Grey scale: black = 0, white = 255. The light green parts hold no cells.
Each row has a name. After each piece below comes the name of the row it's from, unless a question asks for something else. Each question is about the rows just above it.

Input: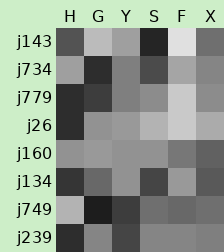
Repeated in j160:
[146]
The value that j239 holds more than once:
[133]
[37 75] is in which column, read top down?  S
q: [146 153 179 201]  j26
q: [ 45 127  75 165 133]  j734
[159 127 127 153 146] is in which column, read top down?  Y

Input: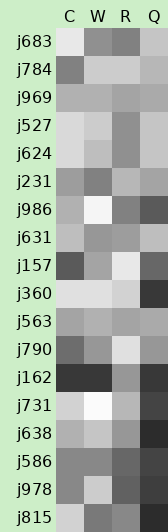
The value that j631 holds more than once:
[190]
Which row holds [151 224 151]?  j790
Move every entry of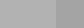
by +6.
[183 183 170]
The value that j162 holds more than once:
[56]

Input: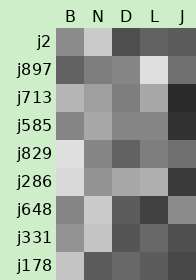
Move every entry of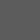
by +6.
[98]
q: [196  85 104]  j331
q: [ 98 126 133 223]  j897
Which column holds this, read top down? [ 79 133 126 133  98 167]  D
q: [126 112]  j829
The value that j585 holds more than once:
[133]

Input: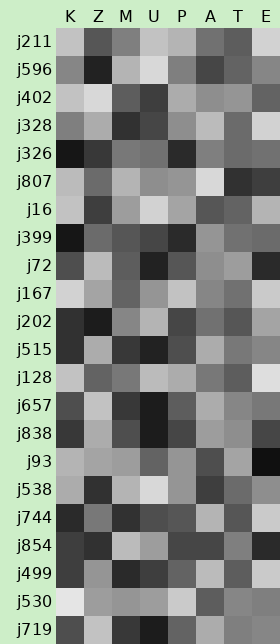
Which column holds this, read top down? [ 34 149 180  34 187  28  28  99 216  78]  U
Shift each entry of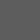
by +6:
[99]
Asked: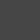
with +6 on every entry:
[76]
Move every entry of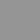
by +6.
[155]
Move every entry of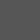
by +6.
[92]
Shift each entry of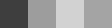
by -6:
[ 56 151 204 158]
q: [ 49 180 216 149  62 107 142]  j538

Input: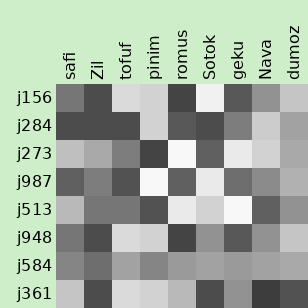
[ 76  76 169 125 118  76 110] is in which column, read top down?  Zil
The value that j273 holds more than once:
[169]
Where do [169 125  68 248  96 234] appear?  j273
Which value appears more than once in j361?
[76]
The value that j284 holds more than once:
[76]
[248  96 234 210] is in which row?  j273

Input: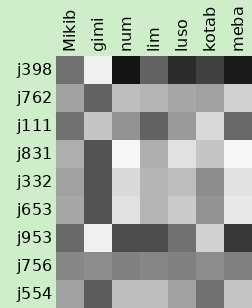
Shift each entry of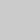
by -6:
[197]
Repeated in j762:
[161]
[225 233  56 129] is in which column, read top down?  meba
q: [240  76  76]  j953
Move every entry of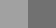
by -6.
[155 107]

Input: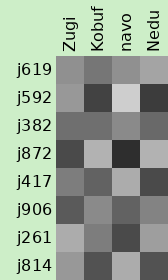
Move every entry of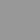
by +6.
[158]
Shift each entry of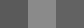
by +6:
[ 96 144 104]
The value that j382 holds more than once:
[111]

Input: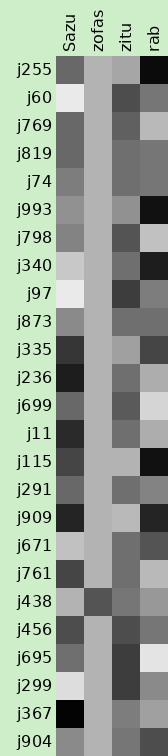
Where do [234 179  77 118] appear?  j60
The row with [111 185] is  j761

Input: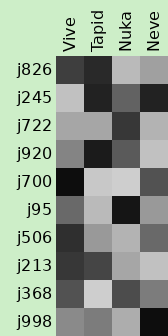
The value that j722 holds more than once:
[166]
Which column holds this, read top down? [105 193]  Neve
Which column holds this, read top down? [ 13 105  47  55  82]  Vive
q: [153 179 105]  j506
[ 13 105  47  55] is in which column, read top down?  Vive
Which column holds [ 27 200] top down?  Tapid
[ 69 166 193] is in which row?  j213

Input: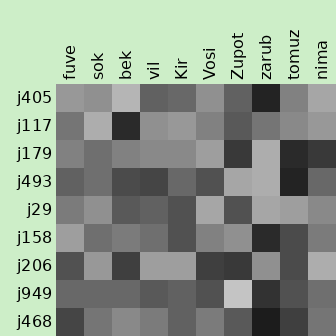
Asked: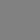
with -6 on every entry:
[123]
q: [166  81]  j29
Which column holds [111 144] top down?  sok

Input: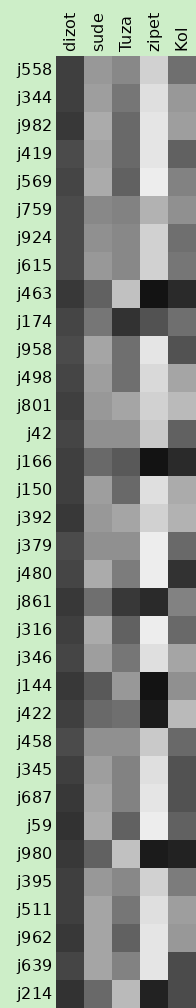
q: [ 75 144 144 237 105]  j379
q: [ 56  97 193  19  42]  j463
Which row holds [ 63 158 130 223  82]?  j345

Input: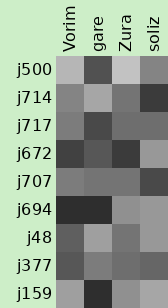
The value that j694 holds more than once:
[46]
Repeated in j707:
[116]
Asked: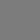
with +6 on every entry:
[130]
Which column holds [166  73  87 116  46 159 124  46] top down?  gare
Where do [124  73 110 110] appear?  j717
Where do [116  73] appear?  j707

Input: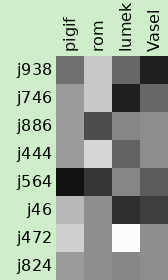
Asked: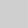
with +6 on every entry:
[213]
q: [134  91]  j564
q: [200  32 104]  j746
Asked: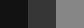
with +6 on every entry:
[ 24  60 140]

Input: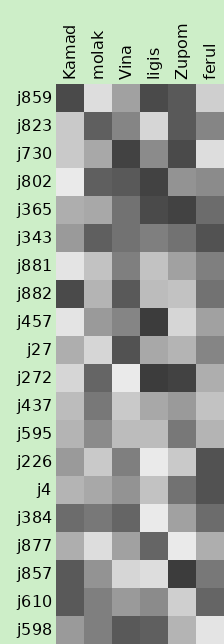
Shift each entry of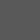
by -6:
[83]
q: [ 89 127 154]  j610
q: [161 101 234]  j877
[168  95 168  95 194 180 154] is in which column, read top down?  molak
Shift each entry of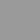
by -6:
[148]
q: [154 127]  j598
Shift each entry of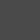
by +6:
[80]

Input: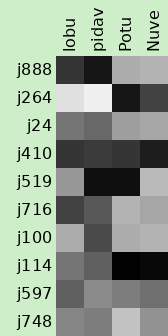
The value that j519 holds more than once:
[15]
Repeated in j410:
[53]
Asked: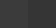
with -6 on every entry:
[53 47]
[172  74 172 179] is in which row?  j100
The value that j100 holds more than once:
[172]
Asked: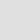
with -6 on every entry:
[218]

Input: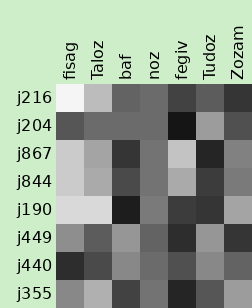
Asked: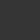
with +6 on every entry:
[59]
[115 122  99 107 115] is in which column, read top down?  noz
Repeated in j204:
[107]
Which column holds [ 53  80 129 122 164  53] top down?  Zozam

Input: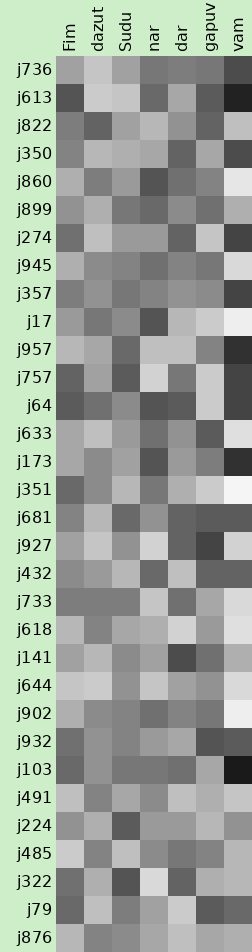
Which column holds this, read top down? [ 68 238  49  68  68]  vam
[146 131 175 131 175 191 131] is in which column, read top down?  dazut
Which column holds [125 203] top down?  gapuv
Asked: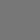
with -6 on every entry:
[113]
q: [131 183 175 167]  j350

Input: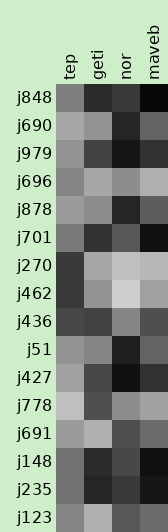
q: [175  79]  j691
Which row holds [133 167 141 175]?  j696
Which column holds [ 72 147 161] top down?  tep
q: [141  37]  j878
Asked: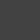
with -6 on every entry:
[60]

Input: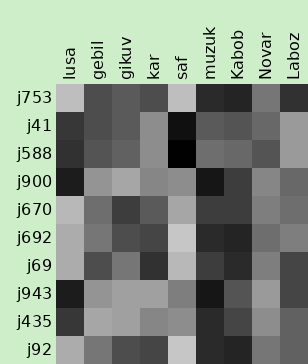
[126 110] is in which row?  j670
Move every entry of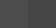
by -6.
[71 63]
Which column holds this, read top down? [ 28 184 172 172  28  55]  lusa
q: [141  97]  j435
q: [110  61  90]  j670

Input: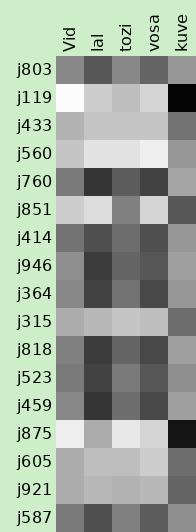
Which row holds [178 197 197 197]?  j433
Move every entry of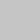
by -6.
[191]

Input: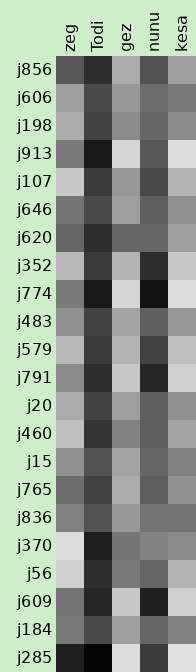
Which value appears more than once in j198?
[138]
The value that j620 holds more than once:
[102]
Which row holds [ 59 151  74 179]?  j107

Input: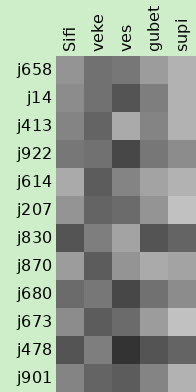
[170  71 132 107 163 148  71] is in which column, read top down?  ves
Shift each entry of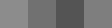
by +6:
[146 119  90 132]

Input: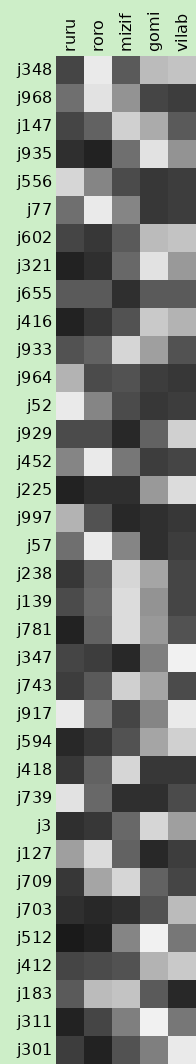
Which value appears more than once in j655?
[90]
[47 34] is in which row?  j935
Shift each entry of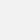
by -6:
[235]
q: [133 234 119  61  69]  j452

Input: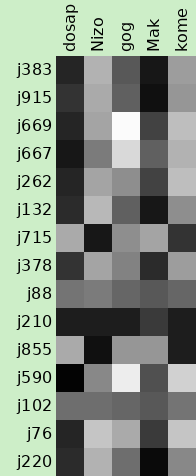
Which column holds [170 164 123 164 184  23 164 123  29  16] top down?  Nizo
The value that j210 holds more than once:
[29]
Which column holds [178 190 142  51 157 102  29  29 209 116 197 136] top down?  kome
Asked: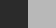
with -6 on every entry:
[ 37 178]

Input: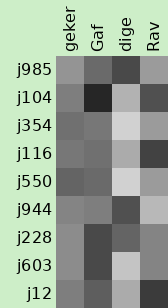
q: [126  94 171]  j12
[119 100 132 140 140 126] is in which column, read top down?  geker
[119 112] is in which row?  j116

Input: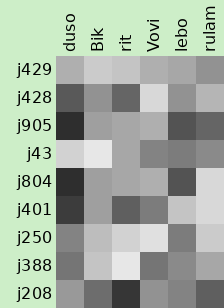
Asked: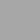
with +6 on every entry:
[173]
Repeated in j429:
[175]
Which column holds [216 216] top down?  rulam
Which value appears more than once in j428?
[146]

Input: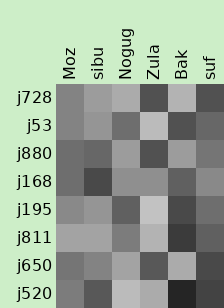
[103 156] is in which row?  j880
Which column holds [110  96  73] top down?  suf

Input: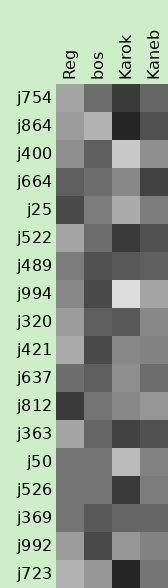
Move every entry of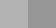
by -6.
[173 144]
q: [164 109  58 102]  j754
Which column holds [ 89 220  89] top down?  Karok
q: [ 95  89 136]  j320
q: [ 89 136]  j320

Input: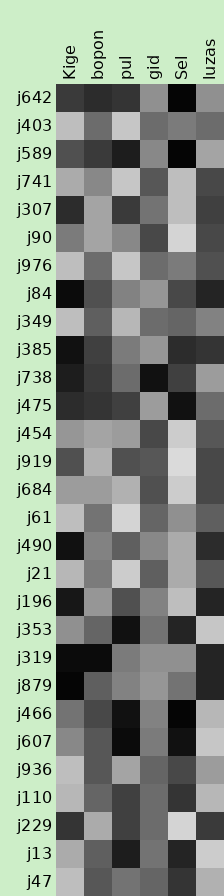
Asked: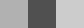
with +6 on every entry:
[183  86 210]
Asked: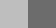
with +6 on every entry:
[196 114]
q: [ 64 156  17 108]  j475
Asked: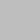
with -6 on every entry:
[184]
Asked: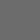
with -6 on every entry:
[102]
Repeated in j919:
[80]
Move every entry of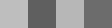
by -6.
[184  89 177 102]

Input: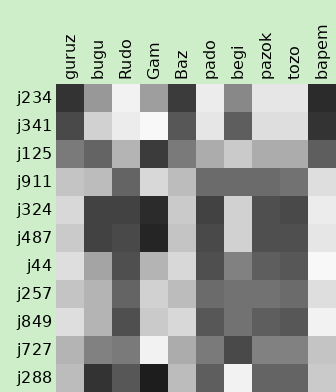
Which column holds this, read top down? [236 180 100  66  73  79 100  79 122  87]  Rudo
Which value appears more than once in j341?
[222]
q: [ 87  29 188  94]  j288
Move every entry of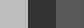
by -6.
[182  45  81]
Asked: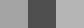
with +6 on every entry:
[170  85 186]

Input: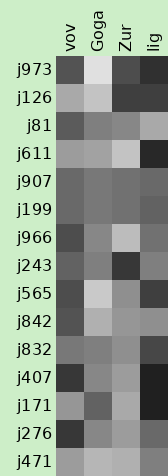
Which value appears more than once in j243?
[127]
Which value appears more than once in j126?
[63]
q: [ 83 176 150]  j842
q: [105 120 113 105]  j907

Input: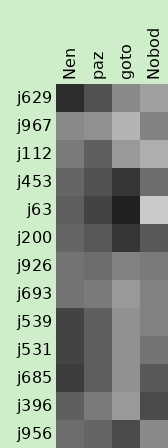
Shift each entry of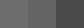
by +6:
[115 107  81]
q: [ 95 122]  j396

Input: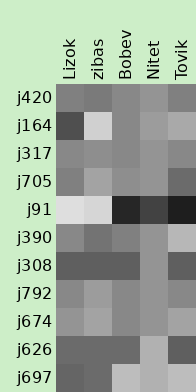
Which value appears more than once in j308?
[95]
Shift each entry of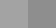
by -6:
[157 136]
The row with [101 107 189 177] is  j697
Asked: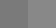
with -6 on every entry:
[116 130]
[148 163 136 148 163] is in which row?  j674
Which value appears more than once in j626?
[107]

